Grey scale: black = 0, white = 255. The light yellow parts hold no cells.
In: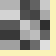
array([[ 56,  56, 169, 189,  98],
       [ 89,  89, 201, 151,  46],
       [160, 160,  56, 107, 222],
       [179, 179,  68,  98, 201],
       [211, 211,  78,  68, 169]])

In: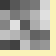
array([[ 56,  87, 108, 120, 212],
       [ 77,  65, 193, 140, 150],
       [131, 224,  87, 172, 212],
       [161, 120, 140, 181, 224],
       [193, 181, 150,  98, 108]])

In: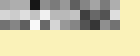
array([[114, 133,  95, 249, 104, 213, 152, 133,  83,  54, 143, 114],
       [164, 174, 174,  22, 143, 123, 152,  95, 133, 164, 123, 174],
       [213, 204, 222, 195, 240, 185, 185, 195,  63, 104,  83, 222]])

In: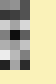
array([[ 34, 164,  43],
       [ 54,  63,  82],
       [127,  14,  94],
       [136, 146,  82],
       [175, 155, 194],
       [206, 164, 215],
       [236, 185, 127]])

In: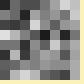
array([[ 37, 105,  77,  77, 117, 162, 212, 192],
       [ 49, 182,  58, 128, 162, 150,  86, 162],
       [ 67,  58,  77, 212, 140,  95, 150, 162],
       [ 86, 182, 212, 182, 105,  86,  67, 171],
       [ 95, 105, 140, 128, 150, 140, 140, 171],
       [117, 117,  49, 140,  95, 201, 128, 171],
       [128, 105,  37, 162, 128, 150, 117, 201],
       [223, 182, 128,  86,  27, 140,  37, 117]])

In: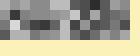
array([[ 90, 178, 178, 120, 139, 148, 188, 109,  78, 109, 157, 130, 166],
       [120, 216, 109,  68,  57,  99, 188,  68, 148,  78,  90, 120,  78],
       [148,  57, 130, 139, 139, 148, 157, 198,  78, 166,  90, 109, 120],
       [178, 148, 166, 139, 139, 188, 188,  90,  78,  45,  90, 157, 139]])

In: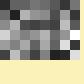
array([[ 42,  98,  98, 117, 108,  88,  54, 117],
       [ 65, 189, 117,  65, 129,  33,  42, 222],
       [108,  33, 179, 148, 139,  77, 157,  54],
       [139, 179,  77,  65,  77,  65, 189,  88],
       [157, 129, 168,  98, 168,  98, 222,  54],
       [210, 157, 129, 148, 179, 108, 148, 255]])

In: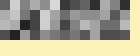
array([[ 77,  35, 153,  77, 141, 119,  98, 119,  88, 163,  77,  77,  88],
       [ 98, 207, 130, 172, 141, 216,  56,  77,  98,  47, 172, 130,  47],
       [172, 196, 119,  68, 207, 163, 110, 153, 141, 141, 163,  88, 153],
       [184, 172,  35,  68, 207, 153,  68, 130, 184, 163, 110, 110, 184]])
